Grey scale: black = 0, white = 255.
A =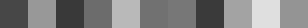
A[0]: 71
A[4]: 185
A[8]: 163

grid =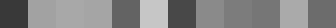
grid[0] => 57
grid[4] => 99
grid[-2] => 170
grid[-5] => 138

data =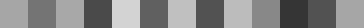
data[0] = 166
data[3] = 74
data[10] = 53
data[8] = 188

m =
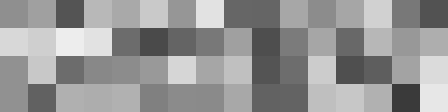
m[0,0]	143
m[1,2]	237
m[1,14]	152
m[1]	[216, 207, 237, 226, 108, 74, 100, 120, 160, 78, 123, 166, 104, 183, 152, 174]
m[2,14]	163
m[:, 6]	[150, 100, 214, 139]
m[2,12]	79
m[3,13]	177
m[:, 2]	[84, 237, 108, 176]
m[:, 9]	[101, 78, 84, 98]
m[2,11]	204
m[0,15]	82
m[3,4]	177
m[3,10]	99
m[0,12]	166
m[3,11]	191

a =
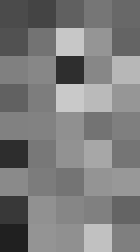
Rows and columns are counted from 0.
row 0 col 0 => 75
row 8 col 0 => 32
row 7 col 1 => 145
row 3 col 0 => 97
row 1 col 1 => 115
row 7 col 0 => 56
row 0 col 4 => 104
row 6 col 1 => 124
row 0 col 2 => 96
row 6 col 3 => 148
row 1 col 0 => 81
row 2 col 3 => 135
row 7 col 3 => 128
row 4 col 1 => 130

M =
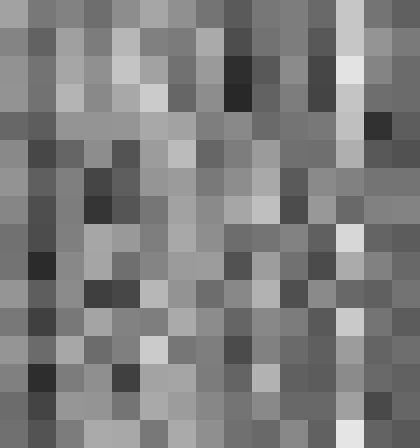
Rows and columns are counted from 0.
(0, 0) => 162
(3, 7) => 141
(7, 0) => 134
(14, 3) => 148
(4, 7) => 126
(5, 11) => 111
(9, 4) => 111
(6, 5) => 149
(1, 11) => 88
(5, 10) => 112
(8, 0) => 113
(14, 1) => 68
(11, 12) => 201
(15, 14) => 89
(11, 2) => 120
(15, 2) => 124
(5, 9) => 155
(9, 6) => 155
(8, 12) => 215
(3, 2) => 180
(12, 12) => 156
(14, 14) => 102
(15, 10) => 136
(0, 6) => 144
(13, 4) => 64
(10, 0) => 149
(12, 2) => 167
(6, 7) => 121
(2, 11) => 70
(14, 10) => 104
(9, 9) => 157
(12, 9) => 129
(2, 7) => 154
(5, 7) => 102
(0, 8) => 90
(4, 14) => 93
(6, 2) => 127
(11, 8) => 101

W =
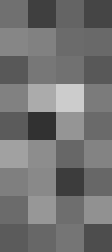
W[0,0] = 112
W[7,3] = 145
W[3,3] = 123
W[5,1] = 141
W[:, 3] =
[69, 105, 88, 123, 106, 131, 103, 145, 77]
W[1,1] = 129
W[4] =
[91, 49, 149, 106]
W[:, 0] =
[112, 134, 88, 129, 91, 161, 127, 107, 91]
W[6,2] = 60
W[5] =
[161, 141, 103, 131]

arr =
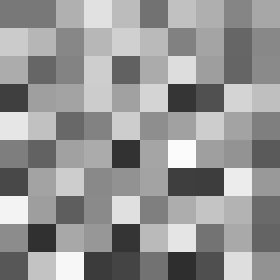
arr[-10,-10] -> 120
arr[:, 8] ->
[133, 102, 101, 212, 163, 147, 236, 179, 169, 222]
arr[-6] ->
[230, 193, 104, 130, 205, 142, 161, 205, 163, 127]
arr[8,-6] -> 52
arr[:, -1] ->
[167, 136, 138, 191, 127, 90, 153, 106, 100, 146]
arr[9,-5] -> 114
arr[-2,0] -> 140
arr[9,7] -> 79
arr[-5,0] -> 126
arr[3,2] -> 163
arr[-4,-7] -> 137
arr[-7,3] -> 204
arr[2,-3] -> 158
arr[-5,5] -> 165
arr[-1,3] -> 59
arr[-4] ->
[72, 163, 205, 137, 146, 163, 62, 61, 236, 153]
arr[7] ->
[243, 158, 94, 138, 224, 127, 173, 196, 179, 106]
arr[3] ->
[63, 159, 163, 204, 161, 212, 53, 80, 212, 191]
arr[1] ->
[203, 182, 135, 183, 208, 186, 129, 164, 102, 136]
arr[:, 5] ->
[114, 186, 171, 212, 142, 165, 163, 127, 186, 114]
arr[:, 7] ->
[175, 164, 158, 80, 205, 159, 61, 196, 115, 79]
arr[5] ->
[126, 98, 161, 171, 50, 165, 251, 159, 147, 90]

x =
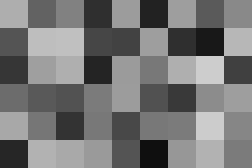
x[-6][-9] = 174
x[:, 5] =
[34, 158, 120, 81, 120, 15]
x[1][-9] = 84
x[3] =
[108, 89, 82, 123, 156, 81, 57, 140, 158]
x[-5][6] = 47
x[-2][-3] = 123
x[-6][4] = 156
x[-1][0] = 38
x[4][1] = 118
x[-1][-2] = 178
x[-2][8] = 134
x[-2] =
[168, 118, 51, 120, 72, 120, 123, 204, 134]
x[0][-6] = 47
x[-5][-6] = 70
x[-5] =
[84, 190, 192, 70, 66, 158, 47, 24, 183]

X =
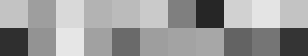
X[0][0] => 195
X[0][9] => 228
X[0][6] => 127
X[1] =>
[47, 147, 230, 161, 106, 158, 163, 167, 99, 117, 52]
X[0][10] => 195
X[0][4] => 187

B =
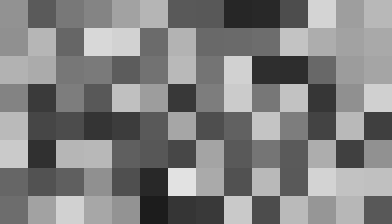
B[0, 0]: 146
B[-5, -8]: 56
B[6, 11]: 211
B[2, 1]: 171
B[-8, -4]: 77
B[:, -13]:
[90, 182, 171, 58, 70, 48, 82, 162]
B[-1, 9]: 76
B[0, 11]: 212
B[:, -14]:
[146, 144, 178, 131, 186, 202, 102, 109]
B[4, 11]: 67
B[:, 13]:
[184, 169, 165, 208, 63, 145, 192, 88]
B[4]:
[186, 70, 76, 52, 60, 89, 166, 78, 97, 196, 125, 67, 185, 63]
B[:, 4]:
[162, 210, 92, 192, 60, 95, 79, 147]
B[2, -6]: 209
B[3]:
[131, 58, 125, 88, 192, 157, 56, 125, 203, 119, 194, 54, 144, 208]
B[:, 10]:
[77, 195, 45, 194, 125, 90, 89, 186]
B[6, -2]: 194
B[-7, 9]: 109
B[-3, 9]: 117
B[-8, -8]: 89
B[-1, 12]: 183
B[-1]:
[109, 162, 209, 167, 147, 28, 53, 57, 201, 76, 186, 150, 183, 88]
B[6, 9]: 185
